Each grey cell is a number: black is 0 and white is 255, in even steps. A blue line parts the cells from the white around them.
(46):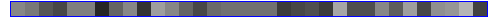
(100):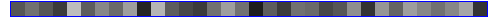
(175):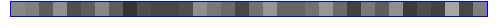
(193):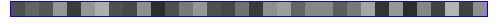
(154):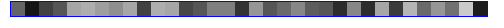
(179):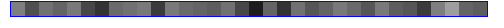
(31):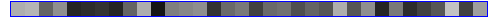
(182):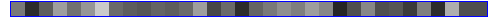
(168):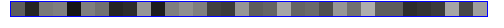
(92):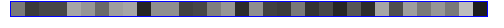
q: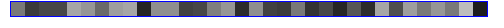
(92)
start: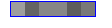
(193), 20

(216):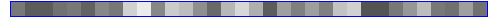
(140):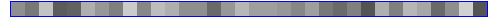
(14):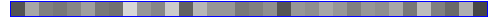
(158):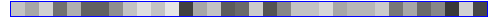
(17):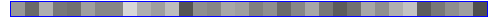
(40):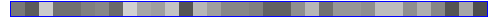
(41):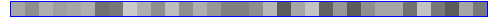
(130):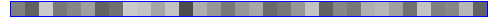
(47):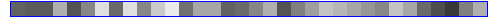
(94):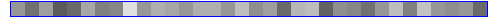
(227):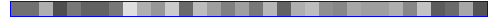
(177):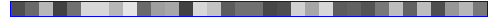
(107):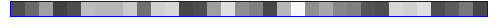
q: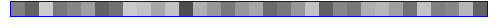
(130)
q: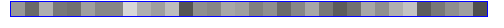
(17)
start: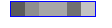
(41), 25
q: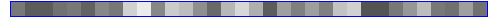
(216)
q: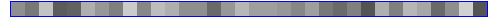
(140)
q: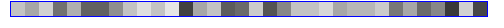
(158)

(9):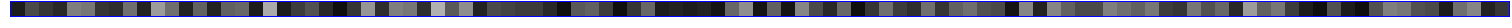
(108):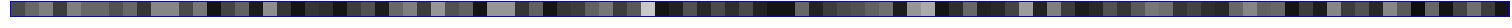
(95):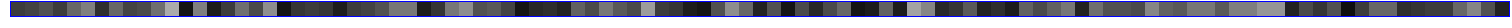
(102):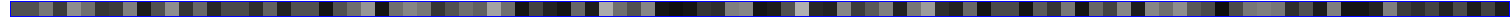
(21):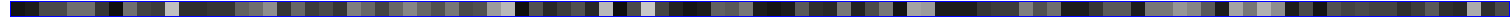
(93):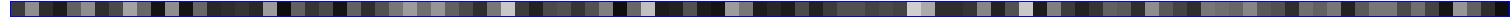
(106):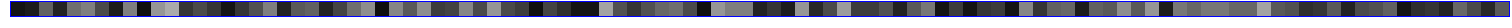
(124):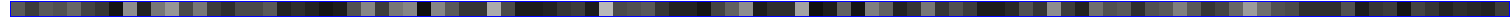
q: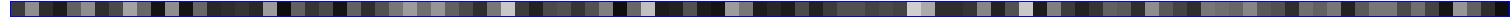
(93)
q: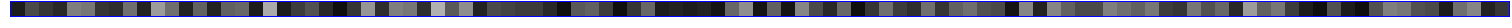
(9)
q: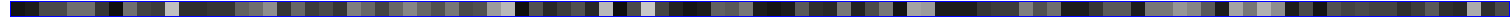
(21)
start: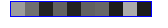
(9), 11

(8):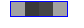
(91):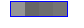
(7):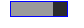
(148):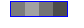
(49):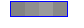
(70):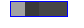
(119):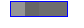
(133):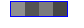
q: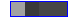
(70)
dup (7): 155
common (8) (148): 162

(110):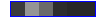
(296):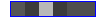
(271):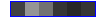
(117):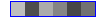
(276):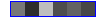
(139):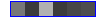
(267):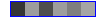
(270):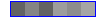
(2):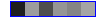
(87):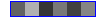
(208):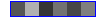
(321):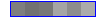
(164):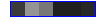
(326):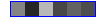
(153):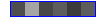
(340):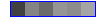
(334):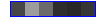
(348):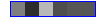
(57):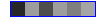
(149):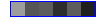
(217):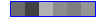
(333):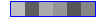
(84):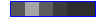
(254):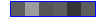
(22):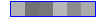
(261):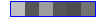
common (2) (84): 165
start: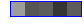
(254), 2
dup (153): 93

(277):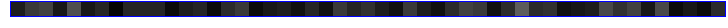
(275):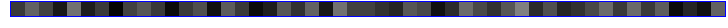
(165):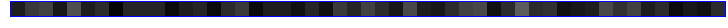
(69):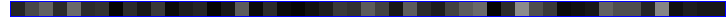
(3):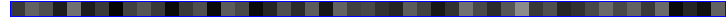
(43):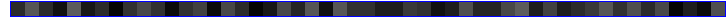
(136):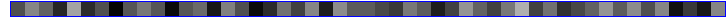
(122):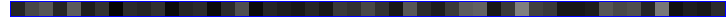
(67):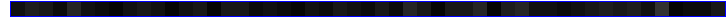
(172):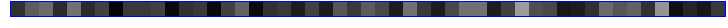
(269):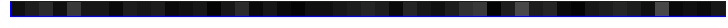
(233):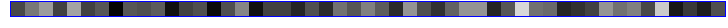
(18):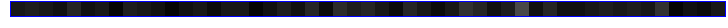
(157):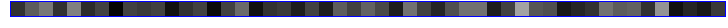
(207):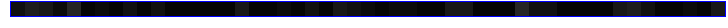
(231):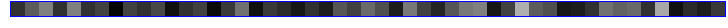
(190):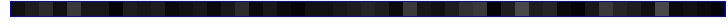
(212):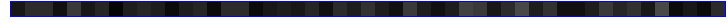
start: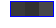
(122), 24
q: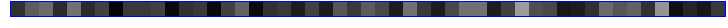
(172)

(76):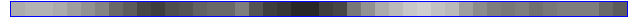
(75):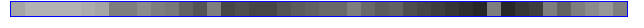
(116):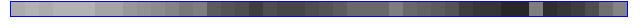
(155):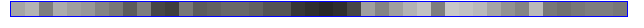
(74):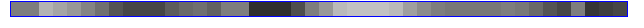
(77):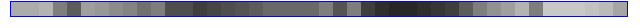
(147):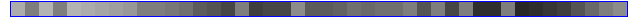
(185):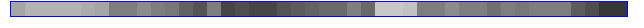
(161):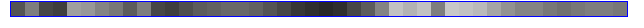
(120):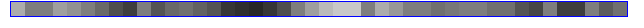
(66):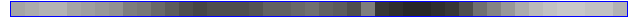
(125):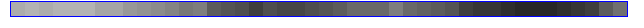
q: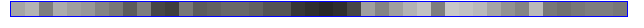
(155)
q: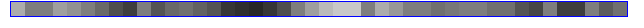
(120)
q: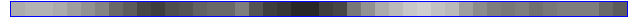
(76)
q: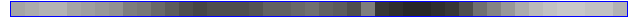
(66)

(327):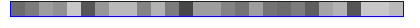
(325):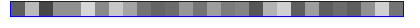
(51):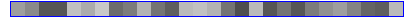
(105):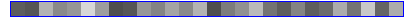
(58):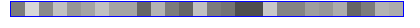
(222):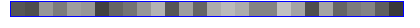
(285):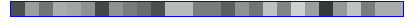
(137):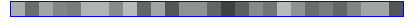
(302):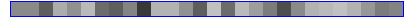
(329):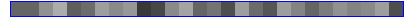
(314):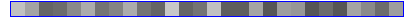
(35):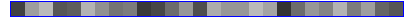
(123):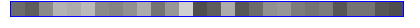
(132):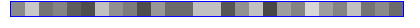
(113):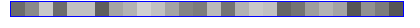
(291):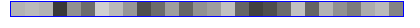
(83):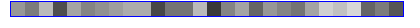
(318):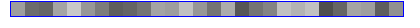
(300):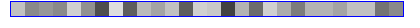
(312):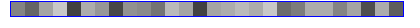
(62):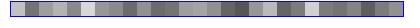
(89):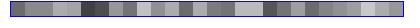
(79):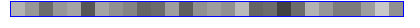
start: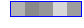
(105), 3
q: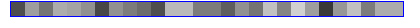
(285)
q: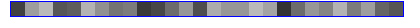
(35)
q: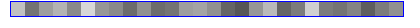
(62)
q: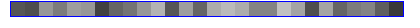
(222)

